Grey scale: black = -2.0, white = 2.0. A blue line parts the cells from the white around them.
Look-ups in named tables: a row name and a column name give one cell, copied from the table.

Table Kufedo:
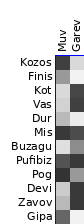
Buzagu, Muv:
1.5
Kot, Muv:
1.4
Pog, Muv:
-1.2
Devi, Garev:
-1.1
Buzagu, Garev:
0.2
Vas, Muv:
1.3
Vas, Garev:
-1.0
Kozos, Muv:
-1.0
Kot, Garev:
-0.9
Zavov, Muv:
0.9
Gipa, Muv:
-0.4
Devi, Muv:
1.2
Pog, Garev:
0.4
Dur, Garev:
1.7
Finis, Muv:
0.4
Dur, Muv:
0.9

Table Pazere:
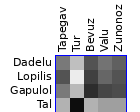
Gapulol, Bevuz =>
-1.3
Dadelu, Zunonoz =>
-0.5
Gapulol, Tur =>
0.9
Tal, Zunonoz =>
0.5
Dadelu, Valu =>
-0.2
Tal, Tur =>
-1.8
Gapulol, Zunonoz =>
-0.8
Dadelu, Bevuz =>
-0.7
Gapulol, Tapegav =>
-0.1
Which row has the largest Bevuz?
Tal

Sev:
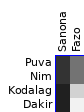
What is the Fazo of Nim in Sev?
-0.2
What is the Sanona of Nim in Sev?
-1.2
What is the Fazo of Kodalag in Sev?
1.3
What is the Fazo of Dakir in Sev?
1.8
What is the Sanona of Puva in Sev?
-1.2
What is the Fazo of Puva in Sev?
-0.2
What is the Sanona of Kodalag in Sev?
-1.5
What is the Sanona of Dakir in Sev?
-1.5
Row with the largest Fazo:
Dakir

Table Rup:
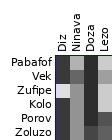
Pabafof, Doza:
-1.3
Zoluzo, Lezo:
-0.5
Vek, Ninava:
-0.4
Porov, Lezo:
-0.7
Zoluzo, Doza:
-0.9
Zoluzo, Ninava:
0.3
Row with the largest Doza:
Zoluzo

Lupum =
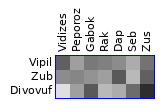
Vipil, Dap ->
0.2
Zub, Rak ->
0.5
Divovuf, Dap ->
0.7
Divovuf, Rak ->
0.9
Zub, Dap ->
-0.6
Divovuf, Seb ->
-0.3
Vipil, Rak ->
0.0
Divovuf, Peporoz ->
0.5
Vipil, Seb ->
0.7
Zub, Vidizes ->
0.2
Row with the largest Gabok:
Zub

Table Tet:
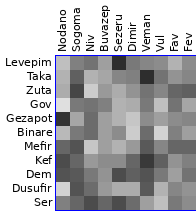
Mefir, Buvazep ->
0.5
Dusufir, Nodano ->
1.3
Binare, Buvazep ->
0.5
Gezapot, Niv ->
-0.3
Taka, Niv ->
0.8
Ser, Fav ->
-0.1
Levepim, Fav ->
0.8
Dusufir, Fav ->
0.1
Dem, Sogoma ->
-0.6
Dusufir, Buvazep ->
0.4
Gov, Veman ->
-0.1
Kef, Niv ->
0.4
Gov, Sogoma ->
-0.1

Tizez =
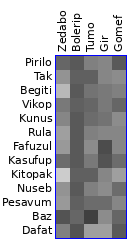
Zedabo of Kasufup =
-0.3
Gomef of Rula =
0.1
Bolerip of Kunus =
-0.6
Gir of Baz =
0.2
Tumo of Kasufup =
-0.1
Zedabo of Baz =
-0.7
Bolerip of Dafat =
-0.7
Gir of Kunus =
-0.2
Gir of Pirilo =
0.1
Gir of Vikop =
-0.1

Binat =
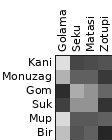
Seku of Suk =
0.3
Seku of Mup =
-0.6
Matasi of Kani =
-0.8
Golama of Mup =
1.4
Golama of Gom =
-1.3
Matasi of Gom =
0.3
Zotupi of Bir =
-1.4
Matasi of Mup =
-0.6
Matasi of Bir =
-0.5
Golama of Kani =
1.5
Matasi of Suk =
0.3
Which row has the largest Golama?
Kani

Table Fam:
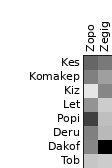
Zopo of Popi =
-1.0
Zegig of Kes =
-0.1
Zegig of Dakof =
-2.0
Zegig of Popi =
1.0
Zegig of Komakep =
0.5
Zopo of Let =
0.3
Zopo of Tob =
1.1
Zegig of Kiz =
0.1
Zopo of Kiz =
1.6
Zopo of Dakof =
0.1
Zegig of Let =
1.2
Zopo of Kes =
-0.4
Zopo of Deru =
0.0
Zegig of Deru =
0.9
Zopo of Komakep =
0.0
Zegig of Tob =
1.2

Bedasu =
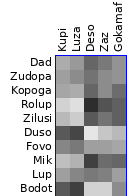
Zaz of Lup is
0.0
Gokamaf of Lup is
0.5
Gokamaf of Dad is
0.3
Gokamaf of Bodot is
0.2
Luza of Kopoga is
0.7
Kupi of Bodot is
-0.6
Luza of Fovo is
-0.1
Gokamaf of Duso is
0.9
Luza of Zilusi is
1.2
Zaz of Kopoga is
0.2
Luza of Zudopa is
0.2
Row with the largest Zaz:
Bodot

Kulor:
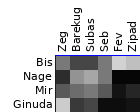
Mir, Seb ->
-0.6
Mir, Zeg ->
-0.6
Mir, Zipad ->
-1.4
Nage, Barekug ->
0.3
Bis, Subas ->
-0.9
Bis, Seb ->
-0.1
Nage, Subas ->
0.6
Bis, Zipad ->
1.0
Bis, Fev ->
1.3
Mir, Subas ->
-0.1
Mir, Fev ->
-1.7
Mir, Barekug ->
-0.3
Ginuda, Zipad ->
-1.7
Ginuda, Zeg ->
1.2
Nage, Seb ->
-0.1
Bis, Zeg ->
-0.1
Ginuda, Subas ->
-0.9
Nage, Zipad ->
-1.9
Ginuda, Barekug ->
-1.1
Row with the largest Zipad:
Bis

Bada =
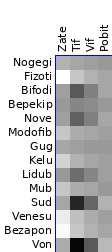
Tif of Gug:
0.5
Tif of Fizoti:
1.1
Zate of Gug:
0.6
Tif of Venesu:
1.0
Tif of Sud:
-1.4
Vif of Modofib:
0.6
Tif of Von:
-1.9
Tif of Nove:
-0.5
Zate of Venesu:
1.7
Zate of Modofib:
1.1
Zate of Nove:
0.5
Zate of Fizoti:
2.0
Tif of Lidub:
-0.3
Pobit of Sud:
0.8
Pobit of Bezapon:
0.6
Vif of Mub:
0.6
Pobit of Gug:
0.4
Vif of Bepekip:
0.2
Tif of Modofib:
0.7
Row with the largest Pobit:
Von

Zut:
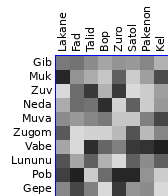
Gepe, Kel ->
1.4
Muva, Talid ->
0.1
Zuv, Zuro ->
-1.1
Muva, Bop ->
-0.1
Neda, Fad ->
-0.3
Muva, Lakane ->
0.2
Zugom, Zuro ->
0.9
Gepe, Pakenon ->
0.2
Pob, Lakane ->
-1.0
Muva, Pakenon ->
0.0
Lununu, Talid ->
-0.5
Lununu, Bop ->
0.8
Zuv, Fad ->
-0.3
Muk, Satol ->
1.2

